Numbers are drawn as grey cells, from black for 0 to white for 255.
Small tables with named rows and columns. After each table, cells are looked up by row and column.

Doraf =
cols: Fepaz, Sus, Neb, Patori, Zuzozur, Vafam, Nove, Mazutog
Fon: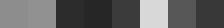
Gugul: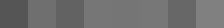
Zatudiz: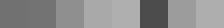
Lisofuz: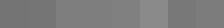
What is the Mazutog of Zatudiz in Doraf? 174
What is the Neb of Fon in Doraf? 44
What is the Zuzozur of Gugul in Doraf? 117
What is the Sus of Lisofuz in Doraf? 117
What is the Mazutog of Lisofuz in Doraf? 124
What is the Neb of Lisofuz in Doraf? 126
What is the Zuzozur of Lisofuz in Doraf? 128
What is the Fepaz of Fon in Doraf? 141
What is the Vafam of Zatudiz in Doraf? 76
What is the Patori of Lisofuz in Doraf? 126
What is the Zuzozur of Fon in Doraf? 59
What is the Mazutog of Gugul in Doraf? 128

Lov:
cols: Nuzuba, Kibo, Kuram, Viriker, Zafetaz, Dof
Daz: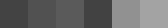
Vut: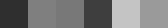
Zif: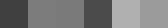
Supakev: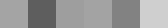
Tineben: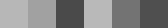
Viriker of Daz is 66
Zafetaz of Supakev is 130
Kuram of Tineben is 74
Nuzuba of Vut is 47
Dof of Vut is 154
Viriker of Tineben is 185
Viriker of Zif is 75
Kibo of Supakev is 94
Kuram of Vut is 120
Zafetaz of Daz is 145
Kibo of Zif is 124
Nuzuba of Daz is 67
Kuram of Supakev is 158
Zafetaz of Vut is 196
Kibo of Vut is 127
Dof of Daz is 163
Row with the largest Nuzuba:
Tineben

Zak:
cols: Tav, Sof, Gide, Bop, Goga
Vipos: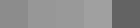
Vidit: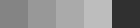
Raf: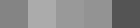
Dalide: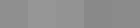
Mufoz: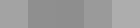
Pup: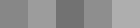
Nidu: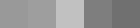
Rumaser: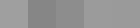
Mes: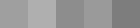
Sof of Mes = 175
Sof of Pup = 156
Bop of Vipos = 160
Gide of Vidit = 170
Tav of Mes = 159
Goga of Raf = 84

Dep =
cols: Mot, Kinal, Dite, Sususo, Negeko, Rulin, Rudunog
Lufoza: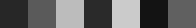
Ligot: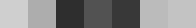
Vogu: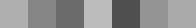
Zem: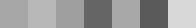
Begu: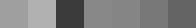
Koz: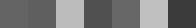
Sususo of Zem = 101
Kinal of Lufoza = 90
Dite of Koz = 188
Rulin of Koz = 192
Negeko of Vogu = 79
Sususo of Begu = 136
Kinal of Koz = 95
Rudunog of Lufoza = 96
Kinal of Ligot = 173
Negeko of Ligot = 56
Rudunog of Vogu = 170
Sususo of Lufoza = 42
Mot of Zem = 167
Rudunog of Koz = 59
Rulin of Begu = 120
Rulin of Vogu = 148
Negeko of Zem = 168
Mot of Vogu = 175
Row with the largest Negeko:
Lufoza

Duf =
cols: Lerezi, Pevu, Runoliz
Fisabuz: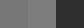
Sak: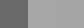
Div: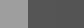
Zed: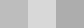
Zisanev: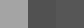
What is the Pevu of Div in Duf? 85
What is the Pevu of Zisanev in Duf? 81
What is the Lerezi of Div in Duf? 158
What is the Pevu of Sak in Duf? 167
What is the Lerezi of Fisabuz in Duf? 119
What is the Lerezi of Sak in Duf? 106
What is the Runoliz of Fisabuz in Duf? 47
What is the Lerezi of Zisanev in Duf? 164

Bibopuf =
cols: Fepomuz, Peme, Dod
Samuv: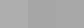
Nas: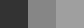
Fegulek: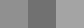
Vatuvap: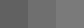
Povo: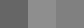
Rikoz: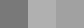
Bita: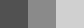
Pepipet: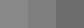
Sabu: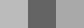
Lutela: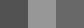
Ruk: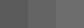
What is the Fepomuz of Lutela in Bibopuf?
81
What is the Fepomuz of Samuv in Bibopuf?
174
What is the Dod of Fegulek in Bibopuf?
164
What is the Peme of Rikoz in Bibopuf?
176
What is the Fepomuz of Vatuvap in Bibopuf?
97
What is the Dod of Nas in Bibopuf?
159
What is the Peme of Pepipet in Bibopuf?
126
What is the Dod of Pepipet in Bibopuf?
108
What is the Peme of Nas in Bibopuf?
134
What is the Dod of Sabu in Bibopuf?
169
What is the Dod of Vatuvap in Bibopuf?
122
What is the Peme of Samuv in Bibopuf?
166
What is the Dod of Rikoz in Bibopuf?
161

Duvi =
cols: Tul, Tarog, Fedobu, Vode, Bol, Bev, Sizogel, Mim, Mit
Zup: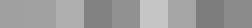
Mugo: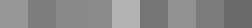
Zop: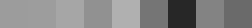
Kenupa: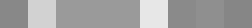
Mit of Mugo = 106
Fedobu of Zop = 166
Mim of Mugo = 123
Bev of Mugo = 117
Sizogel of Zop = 39
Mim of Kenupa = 143
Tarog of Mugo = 125
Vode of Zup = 129
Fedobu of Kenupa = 154
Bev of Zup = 197
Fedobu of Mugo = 137
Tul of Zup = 160
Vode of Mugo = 138
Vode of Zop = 145
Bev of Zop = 117
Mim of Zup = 125

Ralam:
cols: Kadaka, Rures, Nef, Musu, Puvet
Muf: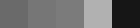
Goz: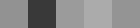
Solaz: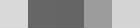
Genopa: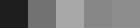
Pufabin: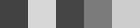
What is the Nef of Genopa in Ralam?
168
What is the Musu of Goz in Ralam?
171
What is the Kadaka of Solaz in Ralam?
217
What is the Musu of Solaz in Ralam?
156
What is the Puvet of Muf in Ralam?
22
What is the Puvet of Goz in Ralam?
148
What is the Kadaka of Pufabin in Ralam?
66
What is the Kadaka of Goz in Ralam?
146
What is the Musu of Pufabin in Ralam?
123
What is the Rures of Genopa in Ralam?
114
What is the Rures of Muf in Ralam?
118
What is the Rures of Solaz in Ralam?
102
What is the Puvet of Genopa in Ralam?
141
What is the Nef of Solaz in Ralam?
101
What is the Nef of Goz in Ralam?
155
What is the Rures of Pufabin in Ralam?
215

